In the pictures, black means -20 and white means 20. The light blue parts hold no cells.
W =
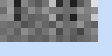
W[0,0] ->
1
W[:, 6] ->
[-2, 3, -3, -4, -2, -5]
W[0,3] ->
1
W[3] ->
[-2, -3, -2, -7, -5, -1, -4, -6, 1, -3, -2, 3, -3, -5]
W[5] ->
[-1, -4, -3, -2, -5, -4, -5, -1, -5, -3, -6, -4, -3, -1]
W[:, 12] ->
[-1, 0, -1, -3, -2, -3]
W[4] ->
[-3, -1, -5, 2, -1, -5, -2, 2, -8, -2, -5, -9, -2, 1]
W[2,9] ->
-4
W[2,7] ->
6
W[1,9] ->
-3
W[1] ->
[-3, 5, -9, -4, 2, -2, 3, -1, -1, -3, -3, 3, 0, 2]
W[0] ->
[1, 4, -15, 1, -3, -6, -2, 10, -13, -3, -15, -6, -1, 15]

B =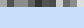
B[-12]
6
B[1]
-7
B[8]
12

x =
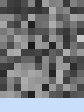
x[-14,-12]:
-2
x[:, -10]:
[-11, -12, -5, -10, -4, 6, 1, 7, -8, 4, 5, -4, -10, 2]
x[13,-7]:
5
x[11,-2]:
-3
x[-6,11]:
-9
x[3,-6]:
-2
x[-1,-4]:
-7
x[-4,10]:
-10
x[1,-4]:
-1
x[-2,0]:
-10
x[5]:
[2, -3, 6, 3, -3, 4, -10, 4, 0, -12, -6, 11]
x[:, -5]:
[0, 7, 3, 7, 0, 4, -14, -5, -5, -11, -14, -4, 4, -6]
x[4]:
[-1, 2, -4, -2, -9, -7, -7, 0, -9, -11, -4, -11]
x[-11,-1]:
-6
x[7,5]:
-9
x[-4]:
[-13, 6, 5, 3, 6, 5, 1, -14, 8, -6, -10, -4]
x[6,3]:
5
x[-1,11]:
-6
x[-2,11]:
-9
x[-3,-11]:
1
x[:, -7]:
[-13, -12, -3, -3, -7, 4, 4, -9, -12, -7, 5, 3, 5, 5]
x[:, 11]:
[-3, -10, 4, -6, -11, 11, -6, 4, -9, -8, -4, -1, -9, -6]
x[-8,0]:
-1
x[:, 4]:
[1, -11, 6, -15, -9, -3, -16, -10, -4, 2, 6, 4, 4, -15]
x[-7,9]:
7
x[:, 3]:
[-8, -10, -9, 4, -2, 3, 5, -10, -4, 1, 3, 7, 6, -7]

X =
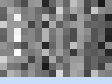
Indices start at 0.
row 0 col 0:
3
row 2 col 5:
-2
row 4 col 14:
-4
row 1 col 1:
7
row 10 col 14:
1
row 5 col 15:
-15
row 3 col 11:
5
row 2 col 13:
-7
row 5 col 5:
-3
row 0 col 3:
-8
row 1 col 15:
0
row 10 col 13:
10
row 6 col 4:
2
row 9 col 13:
-4
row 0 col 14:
-16
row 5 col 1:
4
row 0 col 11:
5
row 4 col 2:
18
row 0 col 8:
3
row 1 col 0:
-4
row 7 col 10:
-11
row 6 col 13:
-5
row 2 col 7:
-1
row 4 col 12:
2
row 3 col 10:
4
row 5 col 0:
-5
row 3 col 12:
-5
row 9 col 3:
-9
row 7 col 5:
1
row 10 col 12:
-9
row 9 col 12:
-7
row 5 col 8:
3
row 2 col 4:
1
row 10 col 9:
-3

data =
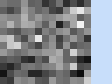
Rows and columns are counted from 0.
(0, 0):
-1
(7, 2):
-3
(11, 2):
2
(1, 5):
-4
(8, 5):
-4
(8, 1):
-5
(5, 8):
-10
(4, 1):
-5
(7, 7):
4
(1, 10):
12
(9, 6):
0
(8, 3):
-12
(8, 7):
7
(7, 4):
2
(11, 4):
2
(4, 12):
3
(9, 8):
6
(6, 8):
-8
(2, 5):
4
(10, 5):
-14
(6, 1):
11
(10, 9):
-4
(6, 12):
-3
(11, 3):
0
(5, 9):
-2
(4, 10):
-6
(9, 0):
-11
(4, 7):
-3
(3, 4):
6
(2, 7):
1
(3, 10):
6
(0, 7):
-8
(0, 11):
-13
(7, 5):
1
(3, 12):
-1
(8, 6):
-8
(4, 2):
-7
